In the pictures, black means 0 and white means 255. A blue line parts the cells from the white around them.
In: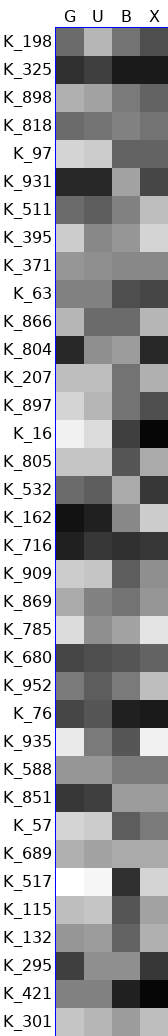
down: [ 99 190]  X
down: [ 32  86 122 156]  B
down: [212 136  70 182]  X
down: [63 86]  B
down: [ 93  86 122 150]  U
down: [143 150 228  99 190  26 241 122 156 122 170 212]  X
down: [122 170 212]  X

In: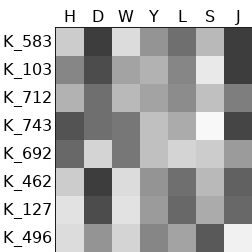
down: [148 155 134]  Y
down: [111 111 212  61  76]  D
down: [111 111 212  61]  D
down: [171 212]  L
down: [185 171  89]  S
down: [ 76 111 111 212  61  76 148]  D
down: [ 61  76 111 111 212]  D

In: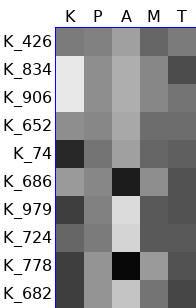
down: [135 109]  M
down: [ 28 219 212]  A

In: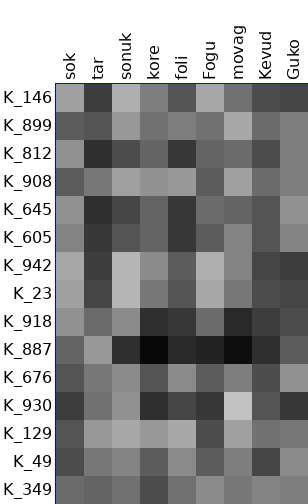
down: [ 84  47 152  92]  kore
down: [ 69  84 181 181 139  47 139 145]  sonuk
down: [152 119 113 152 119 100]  tar
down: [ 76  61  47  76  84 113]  Kevud
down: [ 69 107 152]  tar
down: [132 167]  sok

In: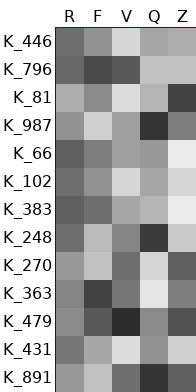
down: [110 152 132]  R
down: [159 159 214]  V
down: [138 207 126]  F

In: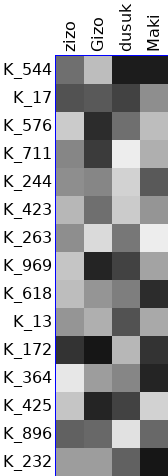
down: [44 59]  Gizo
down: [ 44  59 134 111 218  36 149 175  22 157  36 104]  Gizo
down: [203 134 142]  zizo
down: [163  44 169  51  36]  Maki
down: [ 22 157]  Gizo

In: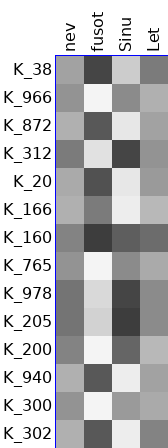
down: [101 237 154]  Sinu
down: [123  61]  fusot
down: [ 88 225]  fusot
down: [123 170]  nev

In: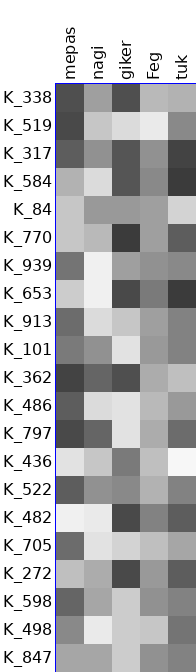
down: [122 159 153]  Feg
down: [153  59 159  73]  giker
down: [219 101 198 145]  nagi
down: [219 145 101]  nagi
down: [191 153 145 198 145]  Feg
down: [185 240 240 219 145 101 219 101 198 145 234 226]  nagi
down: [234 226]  nagi

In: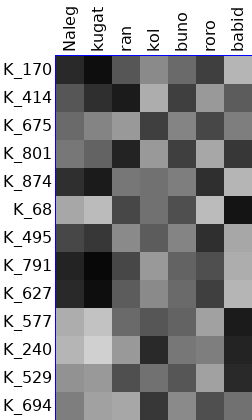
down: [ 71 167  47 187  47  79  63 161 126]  roro
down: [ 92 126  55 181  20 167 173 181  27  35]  babid

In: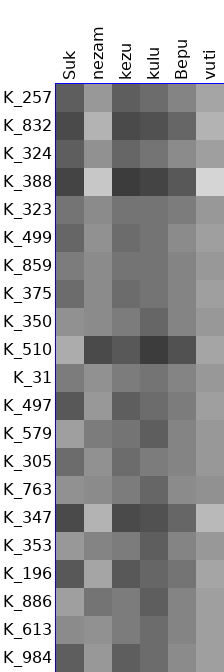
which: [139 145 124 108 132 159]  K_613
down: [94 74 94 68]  Suk
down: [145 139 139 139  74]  nezam

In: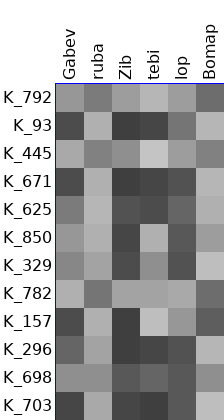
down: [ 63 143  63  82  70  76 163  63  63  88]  Zib
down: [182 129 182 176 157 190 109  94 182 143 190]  Bomap
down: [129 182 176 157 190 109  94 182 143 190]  Bomap
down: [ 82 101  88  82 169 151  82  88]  lop

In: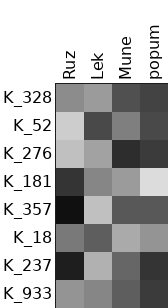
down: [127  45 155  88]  Mune
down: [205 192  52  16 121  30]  Ruz

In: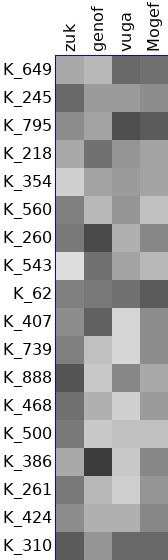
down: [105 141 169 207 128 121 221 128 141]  zuk
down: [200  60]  genof
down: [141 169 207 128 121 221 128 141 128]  zuk
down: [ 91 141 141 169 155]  Mogef

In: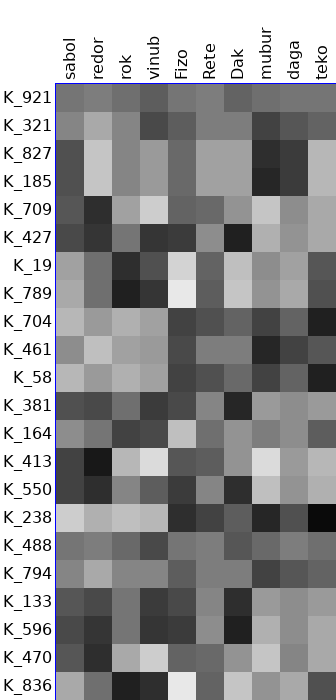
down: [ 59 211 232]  Fizo
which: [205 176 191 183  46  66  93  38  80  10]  K_238

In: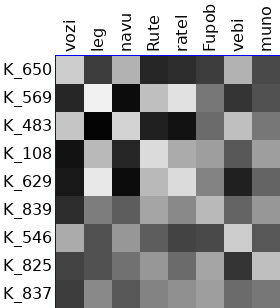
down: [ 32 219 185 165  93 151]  Rute
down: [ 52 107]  vebi
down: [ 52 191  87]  vebi
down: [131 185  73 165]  Fupob
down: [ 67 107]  ratel

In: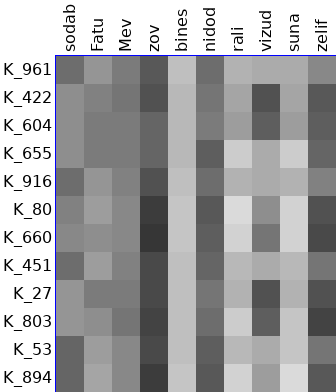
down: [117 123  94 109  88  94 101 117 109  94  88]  nidod
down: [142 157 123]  Fatu
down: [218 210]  rali
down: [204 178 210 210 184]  suna
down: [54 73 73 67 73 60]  zov

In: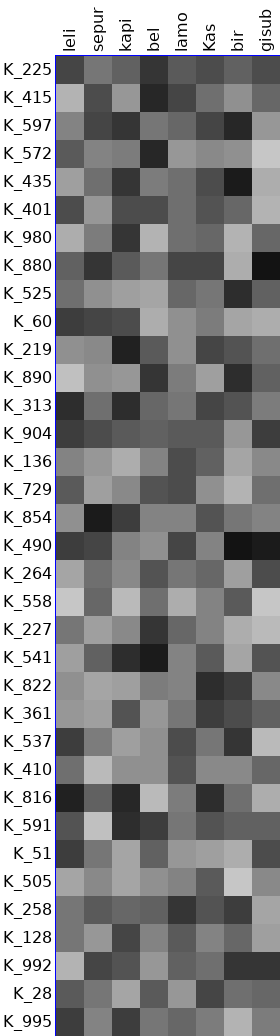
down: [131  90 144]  leli
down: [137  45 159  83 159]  kapi
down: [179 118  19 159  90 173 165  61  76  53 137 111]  bir
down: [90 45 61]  Kas
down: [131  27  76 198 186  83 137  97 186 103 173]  gisub
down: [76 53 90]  kapi

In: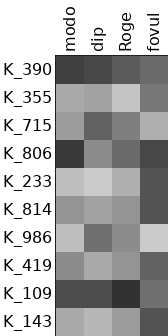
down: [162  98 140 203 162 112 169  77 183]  dip
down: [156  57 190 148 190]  modo

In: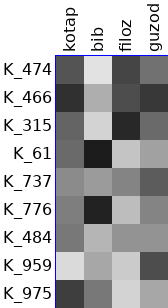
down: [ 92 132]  guzod
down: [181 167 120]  bib
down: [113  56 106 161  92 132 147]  guzod
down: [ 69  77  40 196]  filoz
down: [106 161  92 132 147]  guzod
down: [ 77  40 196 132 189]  filoz

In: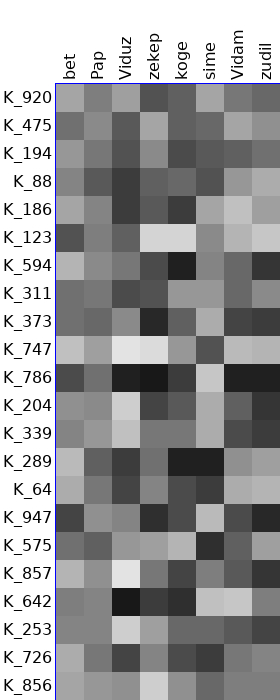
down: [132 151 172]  sime
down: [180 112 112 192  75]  bet

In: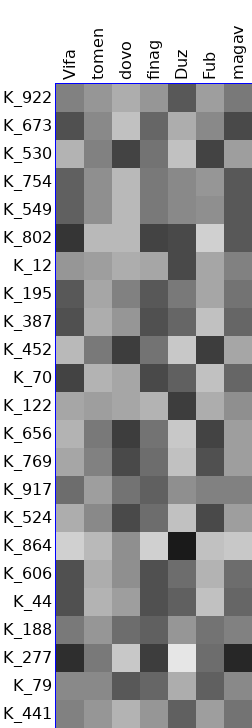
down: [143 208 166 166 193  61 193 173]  Fub
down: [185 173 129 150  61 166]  dovo
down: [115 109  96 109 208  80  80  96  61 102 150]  finag
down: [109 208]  finag
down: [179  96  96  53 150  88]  Vifa
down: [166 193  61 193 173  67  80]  Fub

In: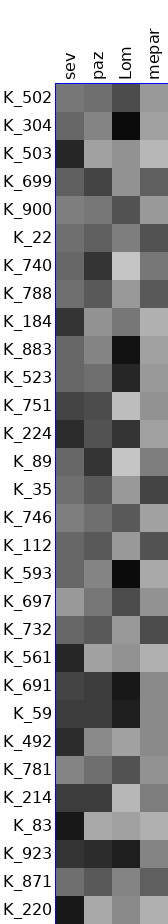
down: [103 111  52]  sev
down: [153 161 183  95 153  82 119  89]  mepar
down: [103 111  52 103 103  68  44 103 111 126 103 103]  sev
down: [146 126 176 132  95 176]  mepar

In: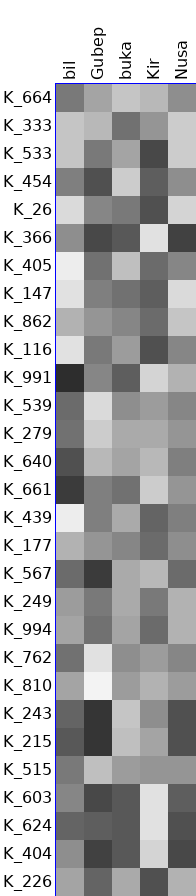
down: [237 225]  bil
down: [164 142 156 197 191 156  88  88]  buka
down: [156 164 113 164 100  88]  bil
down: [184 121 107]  Kir

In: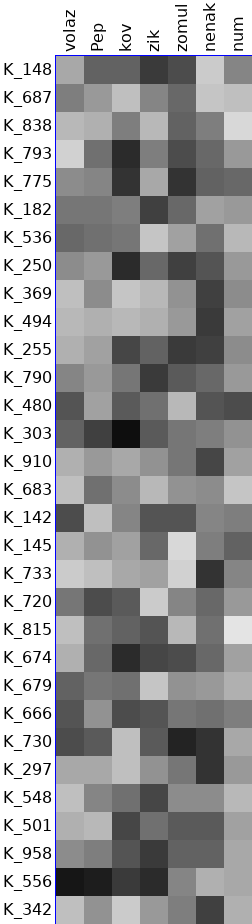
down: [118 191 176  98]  volaz
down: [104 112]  nenak

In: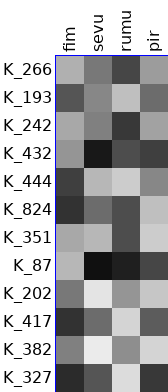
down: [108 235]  sevu
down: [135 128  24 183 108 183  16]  sevu
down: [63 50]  fim

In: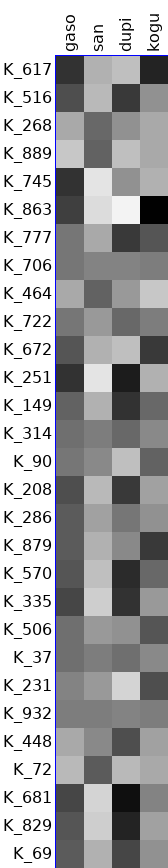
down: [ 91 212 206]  san
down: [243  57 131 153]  dupi

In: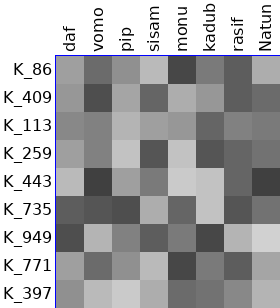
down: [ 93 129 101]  rasif
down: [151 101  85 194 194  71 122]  kadub

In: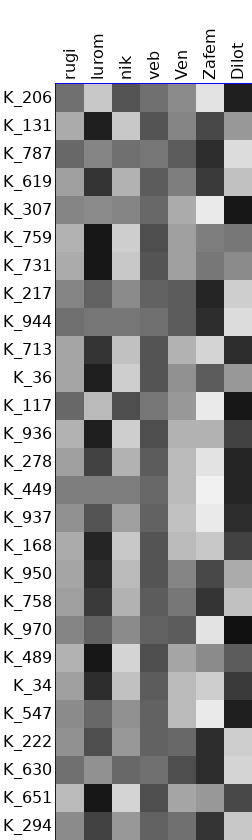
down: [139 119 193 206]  nik
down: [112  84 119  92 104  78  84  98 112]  veb
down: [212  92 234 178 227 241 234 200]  Zafem

